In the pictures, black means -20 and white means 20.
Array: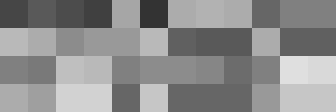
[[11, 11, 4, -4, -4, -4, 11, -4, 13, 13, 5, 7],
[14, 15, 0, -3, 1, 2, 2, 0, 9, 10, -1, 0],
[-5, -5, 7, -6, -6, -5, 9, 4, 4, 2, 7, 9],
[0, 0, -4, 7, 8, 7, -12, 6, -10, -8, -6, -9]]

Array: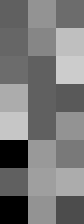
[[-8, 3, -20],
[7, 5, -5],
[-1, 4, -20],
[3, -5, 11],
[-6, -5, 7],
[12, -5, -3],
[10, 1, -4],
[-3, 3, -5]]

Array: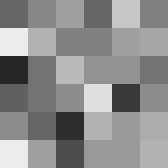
[[8, 4, 4, -8, 5, 17],
[7, 4, 8, -13, -4, 2],
[2, -11, 15, 2, -2, -5],
[-2, 3, 3, 9, -2, -14],
[6, 5, 0, 0, 8, 17],
[0, 11, -4, 5, 1, -4]]

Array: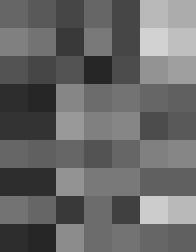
[[-5, -4, -2, -3, 2, -14, -13],
[9, 12, -10, -3, -11, -4, -2],
[-5, -5, -1, -1, 3, -13, -13],
[1, 0, -4, -7, -4, -5, -4],
[-6, -8, 1, 0, 4, -12, -12],
[-5, -4, -2, -3, 1, -14, -13],
[5, 3, -8, -14, -7, -9, -7],
[10, 13, -9, -1, -11, -2, 0],
[7, 9, -9, -4, -9, -6, -4]]

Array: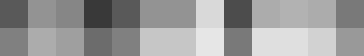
[[4, 13, 15, 15, -1, 16, 11, 11, 0, -3, 5, 7, 0],
[-1, 7, 8, 7, -8, 14, 3, 3, -6, -11, 1, 3, -6]]

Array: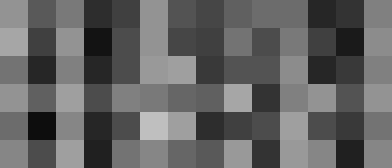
[[1, -15, 1, 4, -12, 4, -6, -4, 1, -2, -15, 5, -8, 1],
[-2, -11, -8, 5, -8, -10, -13, 5, 10, -8, -14, 1, -18, -3],
[3, -7, 3, 0, -12, 6, -5, -4, -1, 0, -8, 5, -5, 3],
[0, -11, -14, 2, -7, -7, -11, 5, 4, -8, -14, 0, -14, -2],
[2, -16, -10, -1, -8, -2, -10, -9, 3, -8, -17, 3, -10, 6],
[0, -12, -14, -3, -3, -5, -9, -7, 3, -10, -13, -1, -6, 3]]

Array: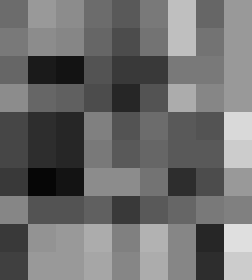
[[12, -13, 1, 7, 1, 6, 4, 4, -10],
[15, -14, 1, 8, 0, 7, 4, 3, -11],
[0, -1, -4, -6, -11, -5, -7, -7, 1],
[4, -8, -13, -2, 2, 2, -17, -19, -11],
[12, -6, -6, -4, -6, -1, -14, -13, -9],
[14, -7, -6, -3, -7, 0, -14, -13, -9],
[4, 1, 7, -7, -14, -8, -5, -4, 2],
[4, -1, -1, -11, -11, -7, -17, -16, -4],
[4, -2, 10, -2, -8, -4, 1, 2, -1],
[4, -4, 10, -1, -6, -3, 2, 4, -3]]
